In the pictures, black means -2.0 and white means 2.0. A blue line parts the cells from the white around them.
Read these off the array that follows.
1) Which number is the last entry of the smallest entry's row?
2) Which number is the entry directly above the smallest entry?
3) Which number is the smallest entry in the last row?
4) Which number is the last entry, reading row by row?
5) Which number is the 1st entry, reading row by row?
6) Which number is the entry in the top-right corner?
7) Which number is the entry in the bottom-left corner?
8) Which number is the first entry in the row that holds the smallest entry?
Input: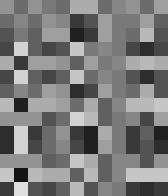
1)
1.1
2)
0.3
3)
-1.3
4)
-1.1
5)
0.3
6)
0.5
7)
-1.1
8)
1.1

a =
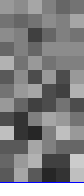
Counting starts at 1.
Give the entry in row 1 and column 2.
0.2
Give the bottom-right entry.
1.0
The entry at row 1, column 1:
0.4
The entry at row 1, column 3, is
0.6
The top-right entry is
-0.2
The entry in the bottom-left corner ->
-0.6
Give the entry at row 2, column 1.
-0.2
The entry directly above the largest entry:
-0.4
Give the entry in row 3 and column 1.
0.2
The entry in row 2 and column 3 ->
-0.2
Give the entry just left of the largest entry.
-1.0

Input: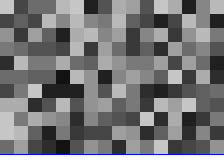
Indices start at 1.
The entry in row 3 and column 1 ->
0.3
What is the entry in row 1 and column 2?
-0.9
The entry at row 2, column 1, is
-0.9
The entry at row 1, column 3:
-0.3
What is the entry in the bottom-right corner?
0.3
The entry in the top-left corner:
1.1
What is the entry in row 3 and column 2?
-1.1
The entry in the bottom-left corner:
-0.3
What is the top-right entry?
0.9
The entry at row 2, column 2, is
-0.5

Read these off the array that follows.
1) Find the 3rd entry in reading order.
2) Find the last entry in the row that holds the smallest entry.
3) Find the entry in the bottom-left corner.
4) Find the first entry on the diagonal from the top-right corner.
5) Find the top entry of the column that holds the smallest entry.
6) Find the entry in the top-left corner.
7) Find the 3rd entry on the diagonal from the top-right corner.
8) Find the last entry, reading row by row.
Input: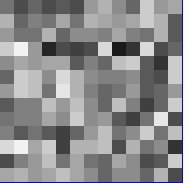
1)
-0.4
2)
-0.4
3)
0.6
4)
0.6
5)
0.2
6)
-0.2
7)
-0.2
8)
-0.8

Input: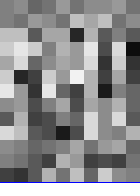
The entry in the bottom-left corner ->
-1.0
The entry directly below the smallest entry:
-1.2
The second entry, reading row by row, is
0.2
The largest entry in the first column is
1.6
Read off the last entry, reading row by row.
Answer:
0.0
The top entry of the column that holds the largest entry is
-0.2
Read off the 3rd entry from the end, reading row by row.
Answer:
1.2
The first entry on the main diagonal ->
0.0
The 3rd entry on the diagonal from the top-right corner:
-0.6
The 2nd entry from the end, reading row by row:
0.2
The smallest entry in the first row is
-0.4
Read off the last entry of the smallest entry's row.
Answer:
-1.8
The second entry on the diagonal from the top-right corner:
-0.2
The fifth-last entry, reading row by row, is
1.0
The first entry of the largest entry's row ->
1.2
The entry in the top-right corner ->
-0.2
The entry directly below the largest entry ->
-1.0
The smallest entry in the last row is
-1.2
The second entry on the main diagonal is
-0.2
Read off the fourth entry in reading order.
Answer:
-0.2
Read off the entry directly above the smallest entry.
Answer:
-0.6
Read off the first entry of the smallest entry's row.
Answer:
1.2

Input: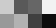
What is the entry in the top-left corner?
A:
1.2
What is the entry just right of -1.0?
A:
-1.8
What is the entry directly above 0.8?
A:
-0.6

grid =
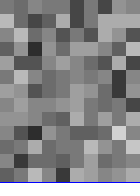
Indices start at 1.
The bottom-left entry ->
-0.5
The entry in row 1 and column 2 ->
-0.3
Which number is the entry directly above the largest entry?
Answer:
-0.1
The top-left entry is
-0.1
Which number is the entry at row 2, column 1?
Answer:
0.9
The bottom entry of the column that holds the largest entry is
0.3
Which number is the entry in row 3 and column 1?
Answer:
0.1
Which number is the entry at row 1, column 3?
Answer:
0.1
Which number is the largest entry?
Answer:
1.3
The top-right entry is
0.1
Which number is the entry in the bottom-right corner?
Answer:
0.7
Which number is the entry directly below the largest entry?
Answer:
-0.1
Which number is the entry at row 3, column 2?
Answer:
0.9
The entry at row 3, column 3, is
-0.3
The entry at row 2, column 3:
-0.9
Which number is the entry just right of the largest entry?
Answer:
0.1

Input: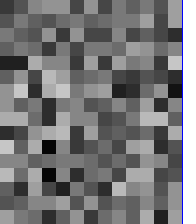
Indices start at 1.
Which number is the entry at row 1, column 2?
-0.7
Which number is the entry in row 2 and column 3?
-0.5
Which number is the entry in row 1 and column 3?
0.1
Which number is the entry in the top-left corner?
-1.1
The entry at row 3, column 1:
-0.1
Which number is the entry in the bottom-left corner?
0.5
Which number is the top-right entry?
0.5
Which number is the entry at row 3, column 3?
-0.7
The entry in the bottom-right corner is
0.5
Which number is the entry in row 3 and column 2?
-0.5

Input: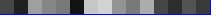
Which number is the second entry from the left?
-1.5
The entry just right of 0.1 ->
-0.1
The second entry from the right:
-0.7
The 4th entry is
0.1

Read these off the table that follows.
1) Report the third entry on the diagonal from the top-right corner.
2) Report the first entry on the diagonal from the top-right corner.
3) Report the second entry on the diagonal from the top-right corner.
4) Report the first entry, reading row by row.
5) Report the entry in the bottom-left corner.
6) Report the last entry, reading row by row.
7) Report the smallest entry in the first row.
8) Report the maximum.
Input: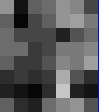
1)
-1.5
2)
-0.9
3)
0.5
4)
0.3
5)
-0.5
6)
-0.7
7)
-1.7
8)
1.1

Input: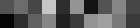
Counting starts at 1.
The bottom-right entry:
-1.1
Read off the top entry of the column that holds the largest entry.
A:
1.1
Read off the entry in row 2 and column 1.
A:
-1.9
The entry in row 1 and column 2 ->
-0.3
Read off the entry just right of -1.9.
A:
-1.3
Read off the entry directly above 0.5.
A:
-0.7

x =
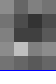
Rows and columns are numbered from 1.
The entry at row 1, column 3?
0.0
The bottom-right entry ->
-0.4
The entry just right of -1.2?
-0.8
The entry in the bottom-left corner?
-0.2
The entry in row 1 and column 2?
-0.4
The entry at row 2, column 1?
-0.2
